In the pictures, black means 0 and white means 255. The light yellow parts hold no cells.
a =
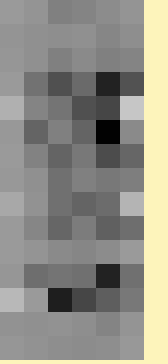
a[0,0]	154
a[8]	[169, 145, 114, 100, 109, 178]
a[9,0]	153
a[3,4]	35
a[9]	[153, 135, 103, 123, 96, 110]
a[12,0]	184
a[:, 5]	[148, 141, 133, 83, 199, 137, 103, 125, 178, 110, 154, 114, 120, 148, 152]
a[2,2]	129
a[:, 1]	[148, 143, 143, 116, 133, 100, 130, 142, 145, 135, 147, 111, 154, 143, 145]
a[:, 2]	[129, 141, 129, 82, 118, 127, 100, 114, 114, 103, 136, 117, 31, 144, 141]
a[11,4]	34
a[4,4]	70
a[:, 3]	[132, 142, 137, 107, 82, 101, 119, 129, 100, 123, 134, 113, 71, 141, 138]
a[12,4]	93
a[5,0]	152
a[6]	[153, 130, 100, 119, 78, 103]

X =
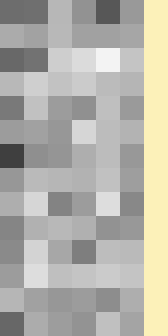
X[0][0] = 109
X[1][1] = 162
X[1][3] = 161
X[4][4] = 191
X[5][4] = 188
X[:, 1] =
[111, 162, 114, 207, 193, 161, 143, 186, 214, 177, 210, 220, 161, 172]
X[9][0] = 133
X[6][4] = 188
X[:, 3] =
[145, 161, 219, 203, 144, 214, 174, 178, 156, 176, 126, 195, 155, 147]
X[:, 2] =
[183, 184, 205, 194, 155, 150, 149, 182, 130, 184, 167, 191, 150, 157]
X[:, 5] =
[153, 165, 196, 180, 154, 179, 152, 158, 135, 152, 185, 196, 174, 164]
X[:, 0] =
[109, 170, 104, 184, 121, 155, 63, 151, 174, 133, 138, 156, 182, 103]
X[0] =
[109, 111, 183, 145, 87, 153]

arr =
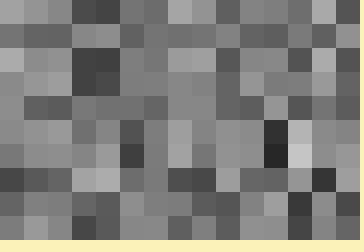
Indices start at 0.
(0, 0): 162
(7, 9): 157
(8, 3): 101
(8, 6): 126
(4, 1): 96
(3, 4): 73
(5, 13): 138
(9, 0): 124
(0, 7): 165
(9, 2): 134
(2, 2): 145
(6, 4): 154
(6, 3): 133
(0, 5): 116
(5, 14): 132
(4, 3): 120
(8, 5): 142
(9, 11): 142
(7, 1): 89
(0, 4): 68
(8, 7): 124
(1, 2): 99
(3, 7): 135
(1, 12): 122
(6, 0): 120
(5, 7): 158
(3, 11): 123
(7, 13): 53
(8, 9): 85
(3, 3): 66
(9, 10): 144
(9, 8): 127
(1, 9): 130
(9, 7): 95
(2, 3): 66
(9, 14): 101

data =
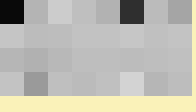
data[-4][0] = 9
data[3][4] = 192
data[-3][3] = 194
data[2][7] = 192
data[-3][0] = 197
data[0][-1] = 165
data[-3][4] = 194
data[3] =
[195, 154, 191, 187, 192, 211, 182, 189]
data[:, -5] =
[191, 194, 190, 187]

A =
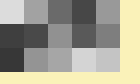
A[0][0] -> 220
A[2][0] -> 55
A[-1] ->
[55, 148, 166, 212, 196]
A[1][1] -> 73
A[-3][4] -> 153
